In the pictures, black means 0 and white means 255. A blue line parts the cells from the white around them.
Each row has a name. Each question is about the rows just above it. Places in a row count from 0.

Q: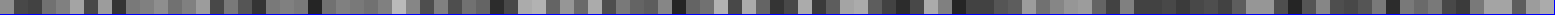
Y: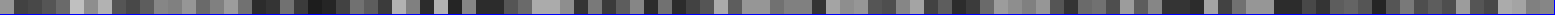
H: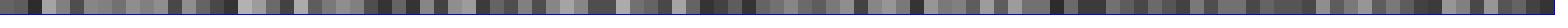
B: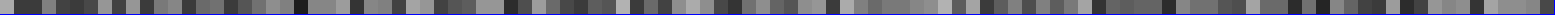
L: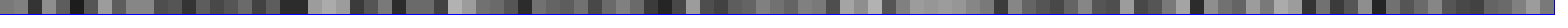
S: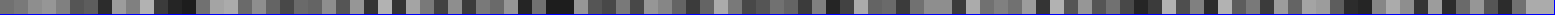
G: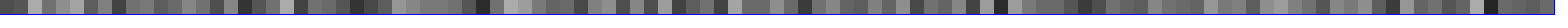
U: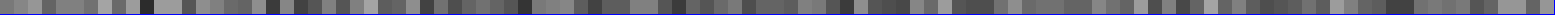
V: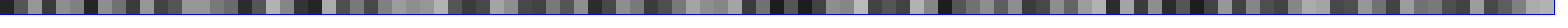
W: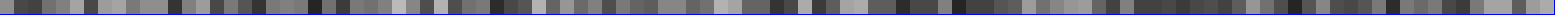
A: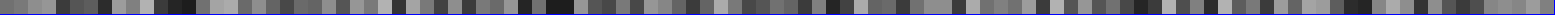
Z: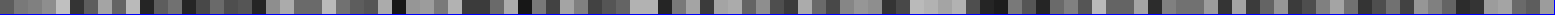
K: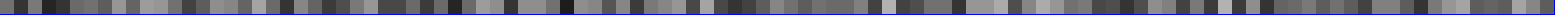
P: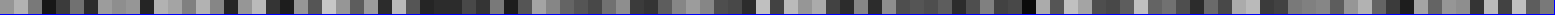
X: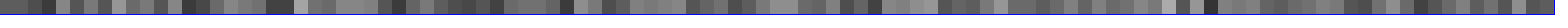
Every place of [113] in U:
6 31 34 71 74 75 79 93 101 103
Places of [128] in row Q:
4 10 13 20 24 27 31 67 80
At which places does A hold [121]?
1 26 30 34 44 52 89
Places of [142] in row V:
4 7 29 36 41 44 50 59 70 72 75 82

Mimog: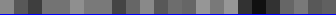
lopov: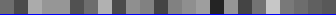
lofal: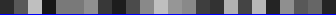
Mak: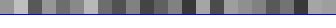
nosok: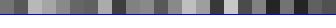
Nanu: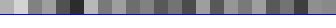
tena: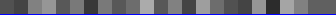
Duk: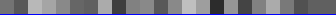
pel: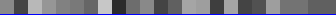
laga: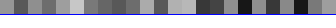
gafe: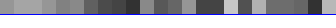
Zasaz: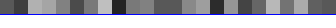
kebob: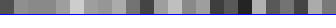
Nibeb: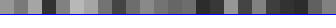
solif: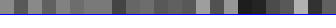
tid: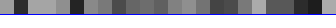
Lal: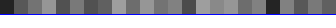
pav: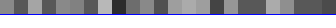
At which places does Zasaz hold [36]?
8
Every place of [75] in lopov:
1 8
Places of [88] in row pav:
1 3 6 17 18 21 22

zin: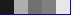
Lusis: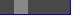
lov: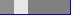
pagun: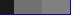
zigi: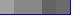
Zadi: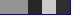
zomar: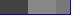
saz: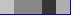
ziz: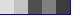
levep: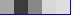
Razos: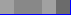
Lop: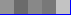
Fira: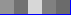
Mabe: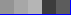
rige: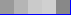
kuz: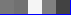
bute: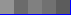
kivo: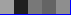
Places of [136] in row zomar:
2 3
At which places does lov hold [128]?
2 3 4
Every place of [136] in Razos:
1 2
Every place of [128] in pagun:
3 4
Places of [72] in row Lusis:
0 2 3 4

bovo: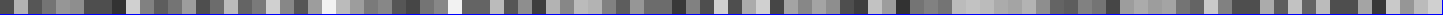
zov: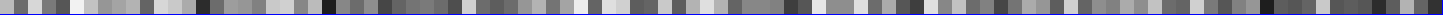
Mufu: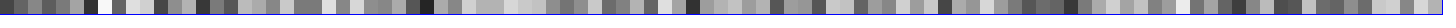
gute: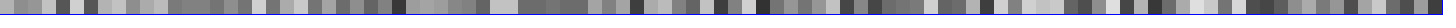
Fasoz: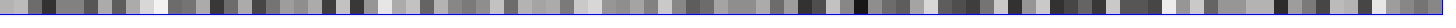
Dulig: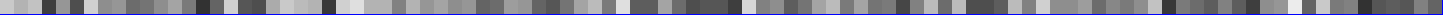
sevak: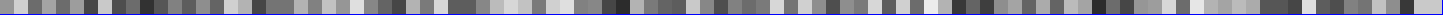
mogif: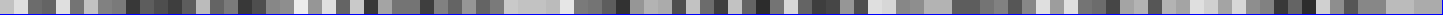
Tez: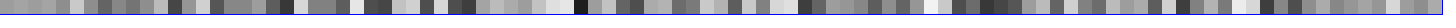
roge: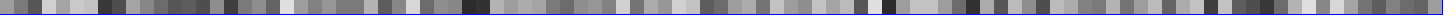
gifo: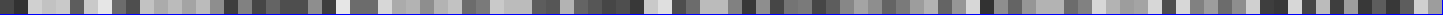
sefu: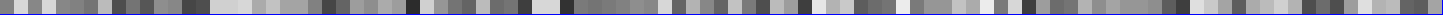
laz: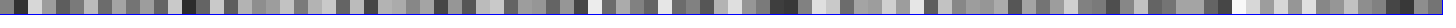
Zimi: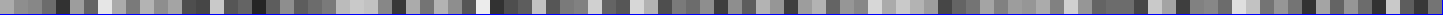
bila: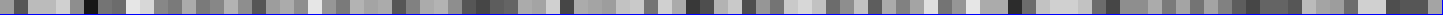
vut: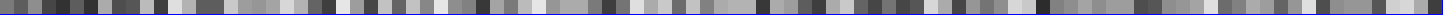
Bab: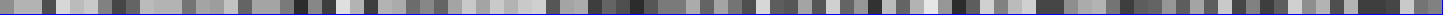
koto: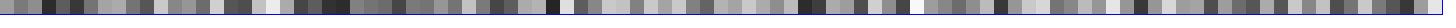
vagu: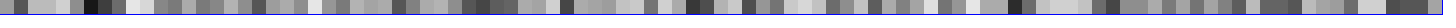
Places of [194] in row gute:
3 8 35 36 50 59 74
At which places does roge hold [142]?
15 18 31 41 57 73

